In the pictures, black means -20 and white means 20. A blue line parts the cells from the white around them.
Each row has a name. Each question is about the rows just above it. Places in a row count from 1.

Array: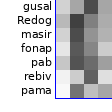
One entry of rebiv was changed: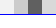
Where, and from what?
4, [15]
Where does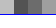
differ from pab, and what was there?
1, [11]
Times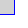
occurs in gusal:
1

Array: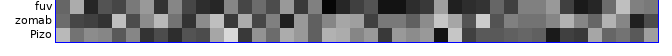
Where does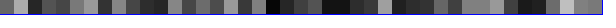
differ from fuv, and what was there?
39, [-14]
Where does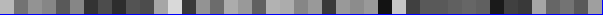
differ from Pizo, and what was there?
3, [2]
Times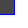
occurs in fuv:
3
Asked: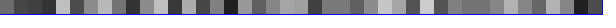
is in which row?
zomab
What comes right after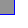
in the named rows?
[-3]
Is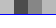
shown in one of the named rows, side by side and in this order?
no

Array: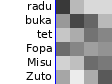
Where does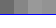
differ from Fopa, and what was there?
3, [5]
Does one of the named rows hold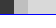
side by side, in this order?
no
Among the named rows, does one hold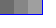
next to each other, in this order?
yes
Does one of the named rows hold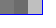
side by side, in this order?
no
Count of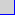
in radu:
0
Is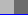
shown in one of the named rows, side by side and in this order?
no

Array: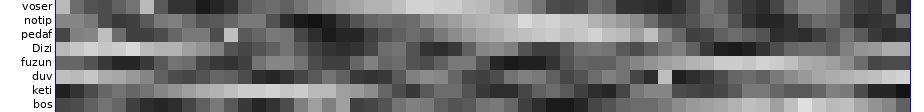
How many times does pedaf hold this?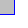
6
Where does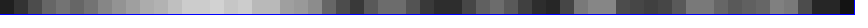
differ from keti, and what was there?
54, [-6]
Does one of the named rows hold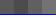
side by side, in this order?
yes
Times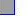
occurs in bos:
4
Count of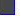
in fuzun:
2
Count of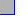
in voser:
2

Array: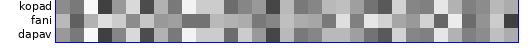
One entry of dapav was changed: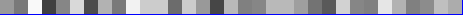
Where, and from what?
18, [-1]
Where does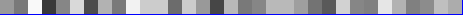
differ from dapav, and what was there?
4, [-10]
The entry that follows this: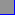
[12]
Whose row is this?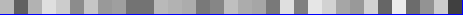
fani
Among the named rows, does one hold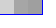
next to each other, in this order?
no
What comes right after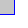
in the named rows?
[4]

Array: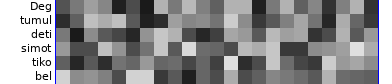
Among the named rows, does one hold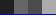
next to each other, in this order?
yes
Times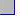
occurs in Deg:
1
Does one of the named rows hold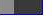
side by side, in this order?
no
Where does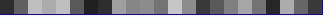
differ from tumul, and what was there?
13, [12]
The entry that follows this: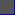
[-1]
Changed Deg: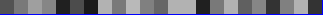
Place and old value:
12, [-5]

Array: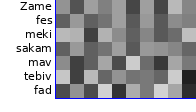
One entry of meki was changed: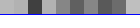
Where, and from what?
5, [2]
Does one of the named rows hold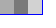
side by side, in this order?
yes
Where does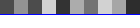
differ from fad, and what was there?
7, [-1]
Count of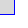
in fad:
0
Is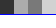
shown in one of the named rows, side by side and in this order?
yes
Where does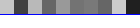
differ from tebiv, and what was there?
5, [3]
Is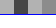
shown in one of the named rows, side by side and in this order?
no

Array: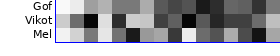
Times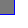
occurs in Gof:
3
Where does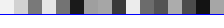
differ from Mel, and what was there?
7, [4]
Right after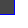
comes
[-7]
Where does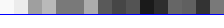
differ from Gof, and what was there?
4, [8]
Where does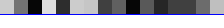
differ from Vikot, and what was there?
2, [-3]
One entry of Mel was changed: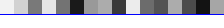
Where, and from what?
8, [6]
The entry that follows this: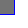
[-16]

